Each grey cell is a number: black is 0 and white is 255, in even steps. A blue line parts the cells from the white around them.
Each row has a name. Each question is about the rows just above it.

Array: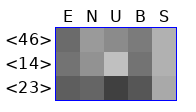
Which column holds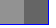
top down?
N
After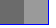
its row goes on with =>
[139 123 177]
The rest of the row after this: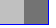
[177]
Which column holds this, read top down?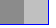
U
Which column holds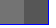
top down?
B
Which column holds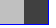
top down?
U

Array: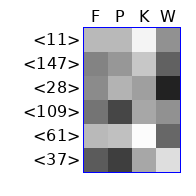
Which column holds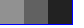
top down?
W
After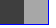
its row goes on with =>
[222]
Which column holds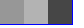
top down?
P
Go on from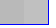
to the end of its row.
[252 103]

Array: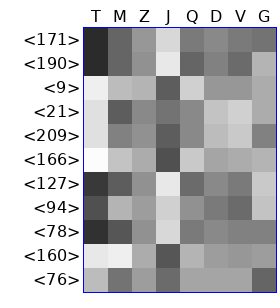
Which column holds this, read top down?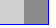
Q
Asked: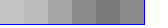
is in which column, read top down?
D

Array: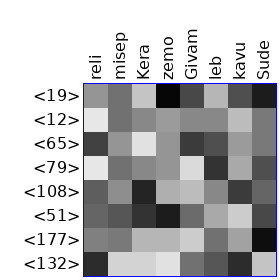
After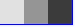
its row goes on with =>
[ 79 155 121]
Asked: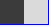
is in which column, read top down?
Givam
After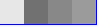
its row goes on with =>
[136 136 188 121]
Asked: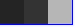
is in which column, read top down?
Kera
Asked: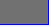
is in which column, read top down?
misep

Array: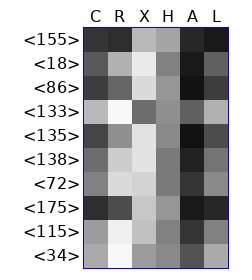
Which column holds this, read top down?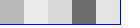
X
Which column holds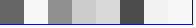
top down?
R
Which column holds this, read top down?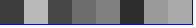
C
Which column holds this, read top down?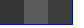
C
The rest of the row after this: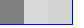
[122  53 137]

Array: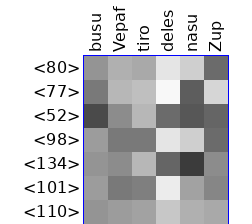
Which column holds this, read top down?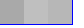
tiro
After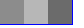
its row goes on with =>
[ 87 101]
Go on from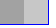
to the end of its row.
[176 169]
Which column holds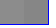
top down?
Zup
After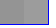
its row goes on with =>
[162 199 176 169]
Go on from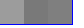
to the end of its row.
[236 162 134]
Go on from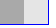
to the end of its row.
[207 107]

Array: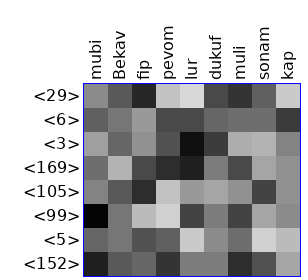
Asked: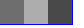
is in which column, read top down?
muli
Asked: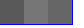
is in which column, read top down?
Bekav
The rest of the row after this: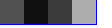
[179 131]
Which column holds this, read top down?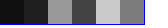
lur
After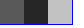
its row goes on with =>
[216  73  52  96 202]
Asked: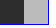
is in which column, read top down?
fip
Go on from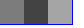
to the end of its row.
[139]

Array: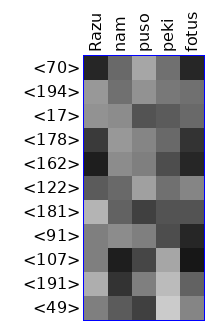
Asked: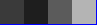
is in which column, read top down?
Razu
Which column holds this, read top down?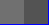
peki
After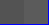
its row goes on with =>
[105]
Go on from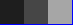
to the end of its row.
[23]
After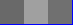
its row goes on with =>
[133]

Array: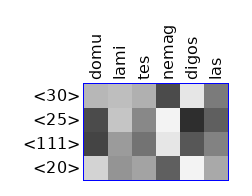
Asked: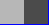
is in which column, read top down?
domu
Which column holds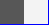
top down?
digos

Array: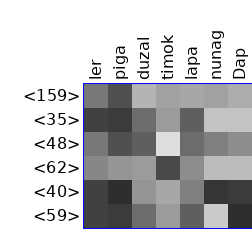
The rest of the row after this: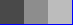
[188]
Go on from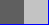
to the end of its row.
[195]
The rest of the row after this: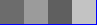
[195]
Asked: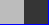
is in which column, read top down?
nunag

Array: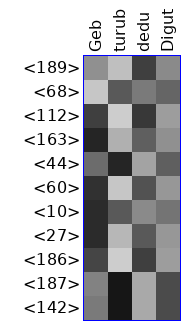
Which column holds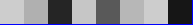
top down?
turub
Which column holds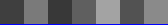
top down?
dedu

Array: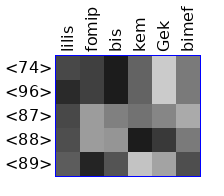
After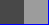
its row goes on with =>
[128 114 134 170]
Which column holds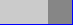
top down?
Gek
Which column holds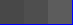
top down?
lilis

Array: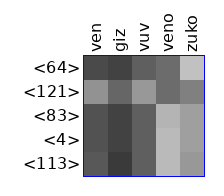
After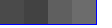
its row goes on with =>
[193]
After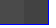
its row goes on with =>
[ 95 108 193]
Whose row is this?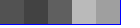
<4>
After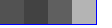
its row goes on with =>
[159]
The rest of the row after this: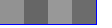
[128]
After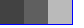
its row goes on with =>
[159]
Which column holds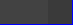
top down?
giz

